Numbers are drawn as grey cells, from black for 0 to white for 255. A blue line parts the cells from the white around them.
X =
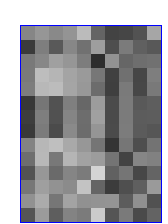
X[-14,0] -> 134
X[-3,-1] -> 154
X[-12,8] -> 110
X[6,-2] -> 92
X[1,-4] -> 78
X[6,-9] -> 126
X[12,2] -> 118
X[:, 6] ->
[67, 78, 146, 64, 63, 75, 74, 75, 52, 116, 97, 60, 148, 85]
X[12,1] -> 171
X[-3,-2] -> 95
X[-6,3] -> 169
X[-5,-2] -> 134
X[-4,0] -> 83
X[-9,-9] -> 118
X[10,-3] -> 117
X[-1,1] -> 155
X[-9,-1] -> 94
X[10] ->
[83, 151, 106, 133, 123, 212, 97, 117, 71, 100]
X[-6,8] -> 78
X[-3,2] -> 146
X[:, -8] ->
[137, 89, 160, 181, 188, 82, 81, 75, 191, 120, 106, 146, 118, 94]
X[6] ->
[61, 126, 81, 133, 109, 160, 74, 123, 92, 93]
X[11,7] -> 79
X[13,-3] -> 122
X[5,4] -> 103
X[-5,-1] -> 129
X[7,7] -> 124
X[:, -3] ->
[70, 123, 102, 112, 122, 123, 123, 124, 118, 67, 117, 79, 92, 122]
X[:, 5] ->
[100, 158, 45, 119, 108, 156, 160, 149, 117, 156, 212, 101, 147, 203]
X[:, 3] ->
[148, 135, 150, 164, 165, 127, 133, 138, 169, 181, 133, 139, 163, 131]
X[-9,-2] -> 89
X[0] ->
[134, 150, 137, 148, 187, 100, 67, 70, 82, 166]
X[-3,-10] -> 119

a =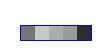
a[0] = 118
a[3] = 155

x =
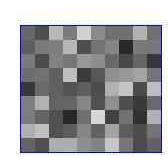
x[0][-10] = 103
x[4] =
[55, 106, 95, 83, 94, 76, 177, 197, 76, 190]
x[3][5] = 88
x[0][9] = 112
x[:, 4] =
[209, 79, 152, 59, 94, 133, 111, 133, 142]
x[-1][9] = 97
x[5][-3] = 79
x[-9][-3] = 112
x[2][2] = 130
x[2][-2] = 102
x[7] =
[176, 191, 81, 93, 133, 98, 162, 94, 77, 117]
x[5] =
[126, 177, 99, 101, 133, 80, 142, 79, 58, 106]
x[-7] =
[122, 75, 130, 118, 152, 142, 105, 72, 102, 54]
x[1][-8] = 127
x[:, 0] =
[103, 94, 122, 110, 55, 126, 124, 176, 100]
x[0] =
[103, 78, 184, 124, 209, 139, 112, 112, 177, 112]
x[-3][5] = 214
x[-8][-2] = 120
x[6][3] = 41
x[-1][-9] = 80
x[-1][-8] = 172

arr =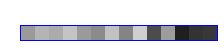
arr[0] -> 154
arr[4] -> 154
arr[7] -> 132
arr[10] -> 156
